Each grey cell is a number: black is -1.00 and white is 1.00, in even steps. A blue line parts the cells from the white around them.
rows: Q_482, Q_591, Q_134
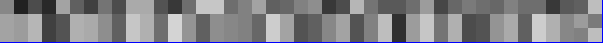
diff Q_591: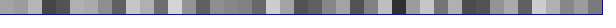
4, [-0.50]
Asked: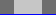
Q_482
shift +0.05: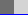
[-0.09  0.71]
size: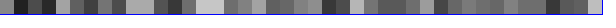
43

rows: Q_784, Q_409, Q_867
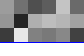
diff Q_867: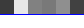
5, [0.07]
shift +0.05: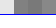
[0.86 0.06 0.00 0.12]

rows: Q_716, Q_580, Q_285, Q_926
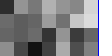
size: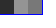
3
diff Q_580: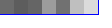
6, [0.55]
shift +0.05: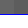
[-0.16 -0.22]
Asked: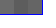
Q_580
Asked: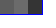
Q_285
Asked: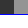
Q_285
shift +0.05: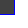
[-0.44]

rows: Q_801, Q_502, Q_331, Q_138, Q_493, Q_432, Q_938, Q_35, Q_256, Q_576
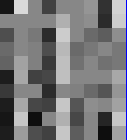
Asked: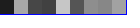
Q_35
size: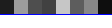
8
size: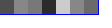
7
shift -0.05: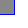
[0.01]
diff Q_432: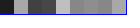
7, [0.06]
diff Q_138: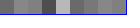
9, [-0.06]
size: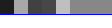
8

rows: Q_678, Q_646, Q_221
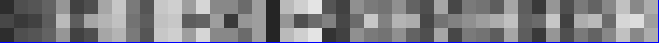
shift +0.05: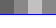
[-0.17  0.12  0.56  0.12]
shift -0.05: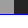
[ 0.19 -0.76]

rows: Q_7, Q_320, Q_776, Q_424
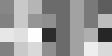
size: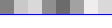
8
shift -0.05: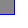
[0.01]
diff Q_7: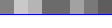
1, [0.06]
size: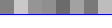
8

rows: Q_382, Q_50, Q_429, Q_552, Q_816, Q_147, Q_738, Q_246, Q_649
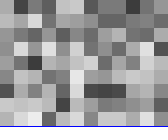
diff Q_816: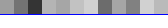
3, [-0.53]
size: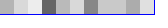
11
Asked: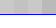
Q_246
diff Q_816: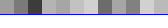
2, [-0.10]

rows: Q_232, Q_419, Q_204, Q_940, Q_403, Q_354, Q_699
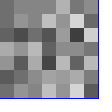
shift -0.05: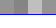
[ 0.11 -0.01  0.45  0.11]
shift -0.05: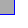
[0.29]
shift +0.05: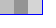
[0.55 0.21 0.72]

